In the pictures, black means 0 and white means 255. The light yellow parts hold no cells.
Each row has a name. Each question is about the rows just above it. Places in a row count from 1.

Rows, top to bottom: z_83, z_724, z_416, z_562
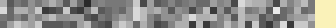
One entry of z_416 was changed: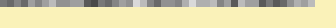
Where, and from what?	43, [159]
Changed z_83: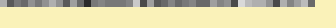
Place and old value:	45, [120]
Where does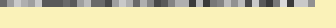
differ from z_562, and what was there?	15, [89]
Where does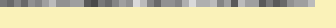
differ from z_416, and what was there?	5, [159]
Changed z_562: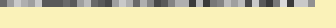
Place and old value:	34, [145]
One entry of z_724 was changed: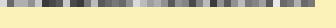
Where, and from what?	29, [120]
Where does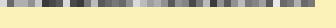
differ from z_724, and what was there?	10, [201]

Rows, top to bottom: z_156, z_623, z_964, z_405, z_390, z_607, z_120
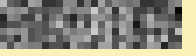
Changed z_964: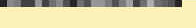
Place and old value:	23, [98]
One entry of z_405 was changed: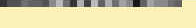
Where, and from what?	11, [66]
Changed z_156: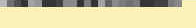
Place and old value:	2, [98]
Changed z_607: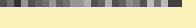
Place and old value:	9, [82]
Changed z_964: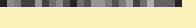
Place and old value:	25, [82]
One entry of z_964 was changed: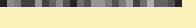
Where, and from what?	8, [111]

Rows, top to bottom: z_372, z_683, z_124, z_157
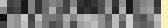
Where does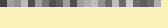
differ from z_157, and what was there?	18, [94]
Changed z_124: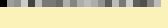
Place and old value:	1, [14]
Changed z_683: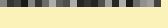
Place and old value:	10, [67]
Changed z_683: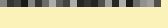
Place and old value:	23, [67]

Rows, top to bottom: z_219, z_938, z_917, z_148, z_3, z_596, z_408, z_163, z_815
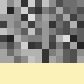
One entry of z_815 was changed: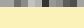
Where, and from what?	8, [164]
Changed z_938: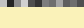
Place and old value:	8, [94]
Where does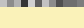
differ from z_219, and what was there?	6, [79]
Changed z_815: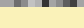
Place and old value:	11, [79]
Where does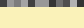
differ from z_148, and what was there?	6, [140]

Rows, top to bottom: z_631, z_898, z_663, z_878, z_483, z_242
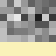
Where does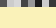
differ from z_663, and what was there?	3, [232]
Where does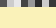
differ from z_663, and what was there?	6, [29]

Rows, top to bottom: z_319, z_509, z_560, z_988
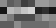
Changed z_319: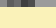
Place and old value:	8, [140]
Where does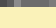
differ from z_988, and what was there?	1, [93]
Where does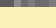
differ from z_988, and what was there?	5, [108]
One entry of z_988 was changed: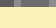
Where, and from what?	8, [124]
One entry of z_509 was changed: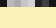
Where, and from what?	7, [48]
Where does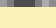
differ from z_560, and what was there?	7, [155]

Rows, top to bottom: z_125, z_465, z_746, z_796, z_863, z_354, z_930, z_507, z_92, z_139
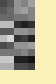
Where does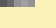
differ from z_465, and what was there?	5, [132]
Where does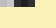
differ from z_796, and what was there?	2, [188]

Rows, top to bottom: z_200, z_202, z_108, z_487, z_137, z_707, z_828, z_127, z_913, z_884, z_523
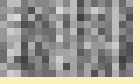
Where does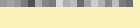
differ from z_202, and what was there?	3, [135]
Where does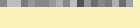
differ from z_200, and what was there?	16, [109]
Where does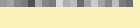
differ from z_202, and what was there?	15, [175]
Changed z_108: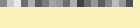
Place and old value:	3, [216]

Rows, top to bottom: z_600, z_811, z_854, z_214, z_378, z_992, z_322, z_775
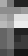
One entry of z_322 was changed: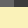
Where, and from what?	2, [117]
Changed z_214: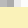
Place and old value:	4, [236]
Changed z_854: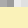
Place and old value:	3, [224]
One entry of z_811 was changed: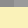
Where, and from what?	3, [141]
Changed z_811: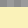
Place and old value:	2, [141]

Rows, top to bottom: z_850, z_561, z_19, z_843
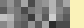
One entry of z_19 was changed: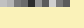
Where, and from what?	5, [60]
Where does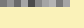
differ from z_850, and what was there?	7, [149]
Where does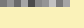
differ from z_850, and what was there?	8, [180]
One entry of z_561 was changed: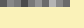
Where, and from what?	6, [136]
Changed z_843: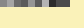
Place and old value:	7, [165]

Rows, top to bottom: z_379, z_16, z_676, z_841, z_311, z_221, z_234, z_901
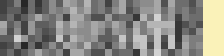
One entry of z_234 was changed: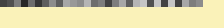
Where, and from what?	12, [125]
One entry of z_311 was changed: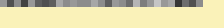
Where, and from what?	6, [109]

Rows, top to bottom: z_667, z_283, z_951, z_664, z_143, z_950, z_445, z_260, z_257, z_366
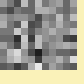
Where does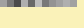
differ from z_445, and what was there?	4, [188]
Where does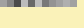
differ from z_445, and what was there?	2, [120]
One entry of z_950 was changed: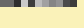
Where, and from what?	7, [147]
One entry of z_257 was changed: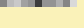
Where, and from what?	2, [175]

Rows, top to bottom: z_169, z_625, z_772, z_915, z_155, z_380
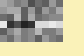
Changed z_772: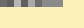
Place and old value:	7, [124]
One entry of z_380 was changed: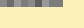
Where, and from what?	9, [109]
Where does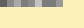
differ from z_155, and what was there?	6, [182]
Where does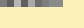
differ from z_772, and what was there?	1, [109]
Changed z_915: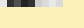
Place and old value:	6, [218]
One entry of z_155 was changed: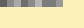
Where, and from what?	4, [124]

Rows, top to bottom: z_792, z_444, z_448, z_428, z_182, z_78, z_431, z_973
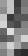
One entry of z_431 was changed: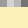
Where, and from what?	3, [169]
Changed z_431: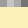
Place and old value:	2, [211]

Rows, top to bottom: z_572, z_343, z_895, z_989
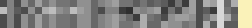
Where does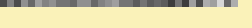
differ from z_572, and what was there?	7, [116]
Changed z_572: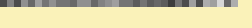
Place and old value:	27, [60]

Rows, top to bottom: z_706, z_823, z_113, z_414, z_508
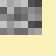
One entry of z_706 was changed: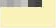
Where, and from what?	1, [196]
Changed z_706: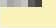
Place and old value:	5, [80]
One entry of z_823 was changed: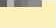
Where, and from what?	6, [124]
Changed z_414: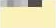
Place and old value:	6, [67]
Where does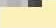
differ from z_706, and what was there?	2, [165]
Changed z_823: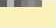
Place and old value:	3, [110]

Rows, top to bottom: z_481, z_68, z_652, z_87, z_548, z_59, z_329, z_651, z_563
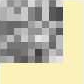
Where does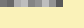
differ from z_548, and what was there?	5, [147]
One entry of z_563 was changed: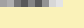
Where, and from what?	3, [105]
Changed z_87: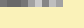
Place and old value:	6, [190]
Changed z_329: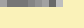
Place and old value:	1, [175]
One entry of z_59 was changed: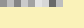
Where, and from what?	8, [118]
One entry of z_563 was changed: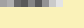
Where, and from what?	8, [215]

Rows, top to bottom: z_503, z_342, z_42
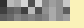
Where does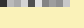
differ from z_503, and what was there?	6, [212]
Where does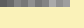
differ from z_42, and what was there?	5, [132]
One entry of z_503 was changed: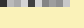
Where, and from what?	5, [80]
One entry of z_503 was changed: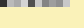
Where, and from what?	6, [212]
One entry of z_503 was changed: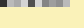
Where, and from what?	10, [200]

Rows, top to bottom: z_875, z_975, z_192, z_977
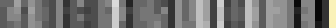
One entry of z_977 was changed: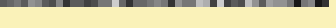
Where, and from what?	24, [103]
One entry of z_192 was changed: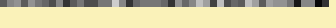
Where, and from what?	3, [134]
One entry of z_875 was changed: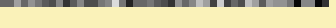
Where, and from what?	37, [146]
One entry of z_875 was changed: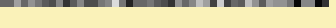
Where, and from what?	35, [77]
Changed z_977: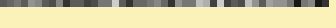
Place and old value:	18, [103]
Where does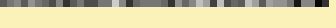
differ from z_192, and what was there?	2, [134]

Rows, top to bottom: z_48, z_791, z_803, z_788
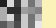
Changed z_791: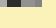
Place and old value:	4, [157]
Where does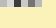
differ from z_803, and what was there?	1, [173]
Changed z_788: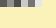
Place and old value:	2, [131]
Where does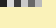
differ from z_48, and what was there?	5, [116]
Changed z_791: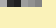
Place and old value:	3, [45]

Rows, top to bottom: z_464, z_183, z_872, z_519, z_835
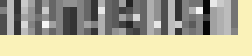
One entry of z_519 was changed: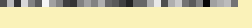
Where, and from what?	25, [188]
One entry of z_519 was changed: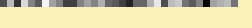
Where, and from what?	11, [52]

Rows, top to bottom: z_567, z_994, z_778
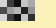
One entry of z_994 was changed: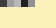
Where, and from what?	1, [76]
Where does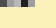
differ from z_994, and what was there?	5, [145]
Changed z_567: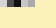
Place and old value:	2, [62]
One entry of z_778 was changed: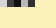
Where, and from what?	4, [198]

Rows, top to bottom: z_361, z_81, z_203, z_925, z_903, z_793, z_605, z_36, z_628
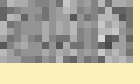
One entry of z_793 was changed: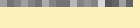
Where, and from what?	11, [171]
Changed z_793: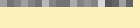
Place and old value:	7, [171]
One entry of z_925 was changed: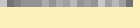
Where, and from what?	1, [184]

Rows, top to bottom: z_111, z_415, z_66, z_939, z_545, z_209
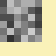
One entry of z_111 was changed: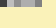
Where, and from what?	1, [77]
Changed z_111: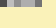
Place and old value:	6, [129]
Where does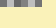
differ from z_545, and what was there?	5, [204]
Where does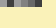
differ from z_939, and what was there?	3, [174]
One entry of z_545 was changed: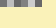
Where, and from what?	6, [116]
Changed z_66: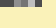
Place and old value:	4, [104]

